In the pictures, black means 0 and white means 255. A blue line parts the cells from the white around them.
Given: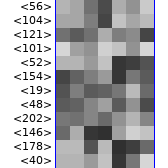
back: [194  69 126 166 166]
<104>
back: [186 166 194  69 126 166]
<104>
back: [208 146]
<101>

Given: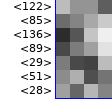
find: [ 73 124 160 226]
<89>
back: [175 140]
<51>
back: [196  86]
<136>

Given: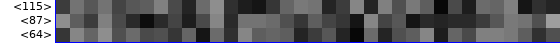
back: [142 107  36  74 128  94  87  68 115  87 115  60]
<115>
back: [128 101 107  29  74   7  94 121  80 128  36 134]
<115>
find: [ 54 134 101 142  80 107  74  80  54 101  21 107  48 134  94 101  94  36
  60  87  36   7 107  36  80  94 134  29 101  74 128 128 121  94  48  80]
<64>

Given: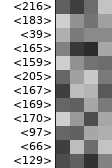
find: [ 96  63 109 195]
<216>
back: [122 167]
<169>
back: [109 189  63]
<66>

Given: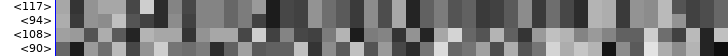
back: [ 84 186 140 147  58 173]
<117>
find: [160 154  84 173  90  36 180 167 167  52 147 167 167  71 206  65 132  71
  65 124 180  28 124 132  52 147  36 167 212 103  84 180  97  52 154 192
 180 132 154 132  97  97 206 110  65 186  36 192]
<108>
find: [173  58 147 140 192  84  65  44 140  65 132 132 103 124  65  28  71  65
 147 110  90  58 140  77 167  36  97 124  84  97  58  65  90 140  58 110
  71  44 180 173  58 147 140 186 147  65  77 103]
<94>
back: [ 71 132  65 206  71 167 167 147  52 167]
<108>
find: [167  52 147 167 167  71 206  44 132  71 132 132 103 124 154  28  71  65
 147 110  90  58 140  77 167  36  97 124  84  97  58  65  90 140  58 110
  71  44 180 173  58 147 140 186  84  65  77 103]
<117>
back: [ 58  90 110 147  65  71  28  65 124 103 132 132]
<94>

